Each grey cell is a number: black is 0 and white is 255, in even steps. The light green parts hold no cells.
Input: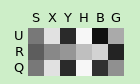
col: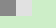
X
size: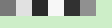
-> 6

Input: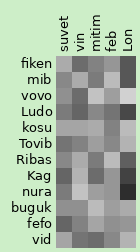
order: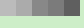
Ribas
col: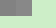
feb
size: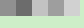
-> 5
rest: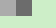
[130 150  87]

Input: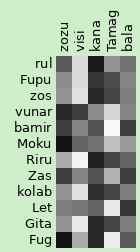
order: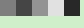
zos
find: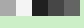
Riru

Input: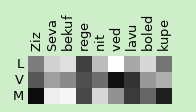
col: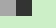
lavu
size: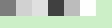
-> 6
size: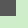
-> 1
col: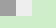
Seva

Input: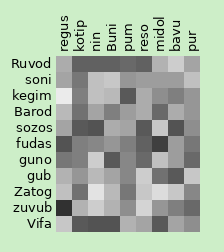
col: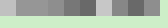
pur
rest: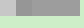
[192]
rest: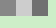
[ 89 199]
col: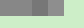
pum
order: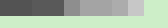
sozos
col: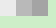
regus

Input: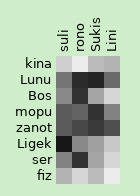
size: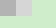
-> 2
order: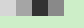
Bos
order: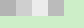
kina
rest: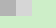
[187 236]
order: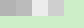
kina
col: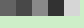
rono

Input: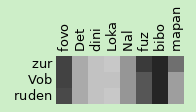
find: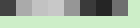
zur
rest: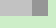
[ 86  37 158]
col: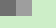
mapan
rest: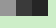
[111]
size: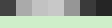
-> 7
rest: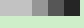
[158]

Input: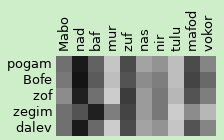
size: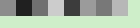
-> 8
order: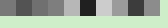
zof

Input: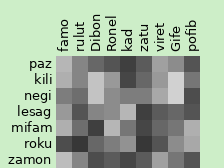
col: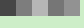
kad
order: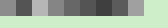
paz
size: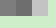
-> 3
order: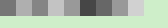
kili

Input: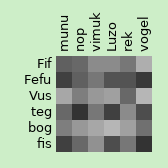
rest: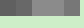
[174]
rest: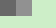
[ 77 119  51]
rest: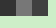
[139  77]
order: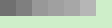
bog
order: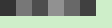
fis
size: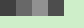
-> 4
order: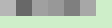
Vus

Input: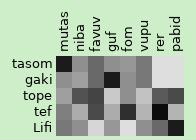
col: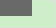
favuv
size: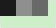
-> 3
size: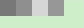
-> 4
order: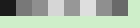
Lifi
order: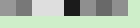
tasom
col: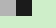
pabid

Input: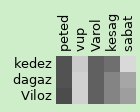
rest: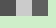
[111 217]
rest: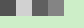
[166]
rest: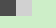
[ 96 132 158]

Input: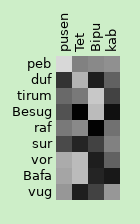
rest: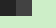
[129]
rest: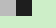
[97]
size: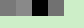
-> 4

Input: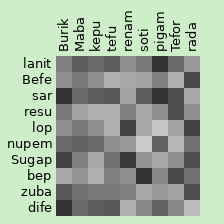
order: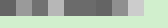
nupem
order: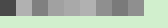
Befe

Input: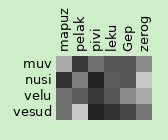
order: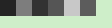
nusi
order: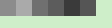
velu
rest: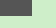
[140]
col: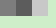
pelak

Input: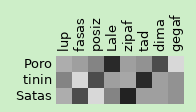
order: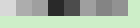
Poro
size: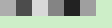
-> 6
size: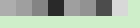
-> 8
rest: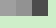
[216]
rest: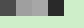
[159 146]
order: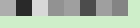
Poro

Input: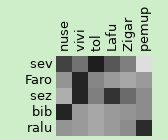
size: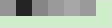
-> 6
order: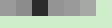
ralu
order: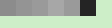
bib

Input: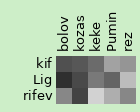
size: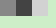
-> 3
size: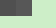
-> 2
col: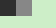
bolov
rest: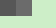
[162 149]

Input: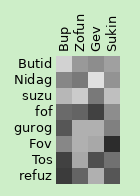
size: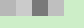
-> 4
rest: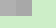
[44]
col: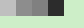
Sukin

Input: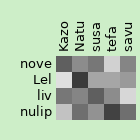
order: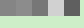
nove
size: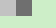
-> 2

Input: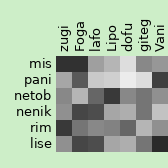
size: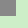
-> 1
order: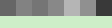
rim
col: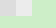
dofu
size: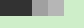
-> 4

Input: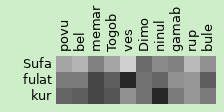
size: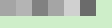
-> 6
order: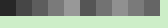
kur
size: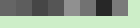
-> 8
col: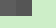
Togob
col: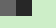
ninul

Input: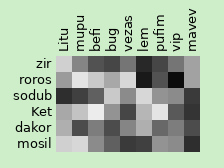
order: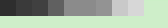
sodub
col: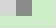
vezas
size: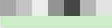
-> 7
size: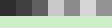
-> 7
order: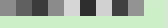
mosil

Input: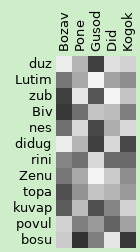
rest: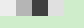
[210]
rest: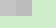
[127]
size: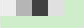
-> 4
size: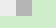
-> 2
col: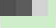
Bozav
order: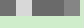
rini
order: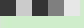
bosu

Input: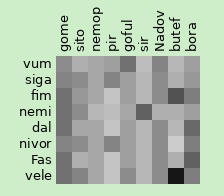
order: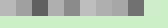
nemi
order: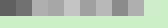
Fas
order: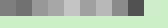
fim

